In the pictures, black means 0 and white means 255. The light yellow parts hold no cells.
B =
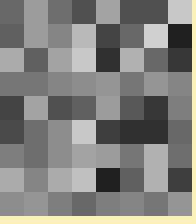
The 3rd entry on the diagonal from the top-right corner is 177
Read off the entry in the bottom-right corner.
149
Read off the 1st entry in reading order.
104
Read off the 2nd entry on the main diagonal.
156
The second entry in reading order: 156
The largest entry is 208
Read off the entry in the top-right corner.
200
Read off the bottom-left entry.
141
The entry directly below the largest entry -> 104
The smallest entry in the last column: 32
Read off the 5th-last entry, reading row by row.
104
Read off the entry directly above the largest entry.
80
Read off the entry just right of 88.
55

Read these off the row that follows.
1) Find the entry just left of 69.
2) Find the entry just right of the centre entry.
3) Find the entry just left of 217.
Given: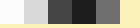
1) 217
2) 29
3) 252
